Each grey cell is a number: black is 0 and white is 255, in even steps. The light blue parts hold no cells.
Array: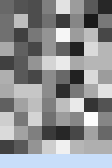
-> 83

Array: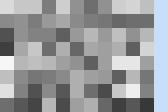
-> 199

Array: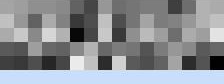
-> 158

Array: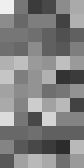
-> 118

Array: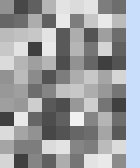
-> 71

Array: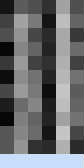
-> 92

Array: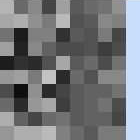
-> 106

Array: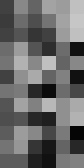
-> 136
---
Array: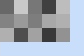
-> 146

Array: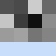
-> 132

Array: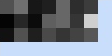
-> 87

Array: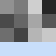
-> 200

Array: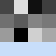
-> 168

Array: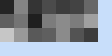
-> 60

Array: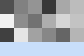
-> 181

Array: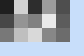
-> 108
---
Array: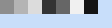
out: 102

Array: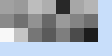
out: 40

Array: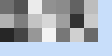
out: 139

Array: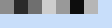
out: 153

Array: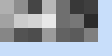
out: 111

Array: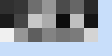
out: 75

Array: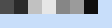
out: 134

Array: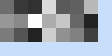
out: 90
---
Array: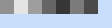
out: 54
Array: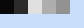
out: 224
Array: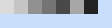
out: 72
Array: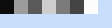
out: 123
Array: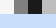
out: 128
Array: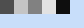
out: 129
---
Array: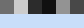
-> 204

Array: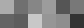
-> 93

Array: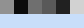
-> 11

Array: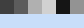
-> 92

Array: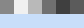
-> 240

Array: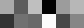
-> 113
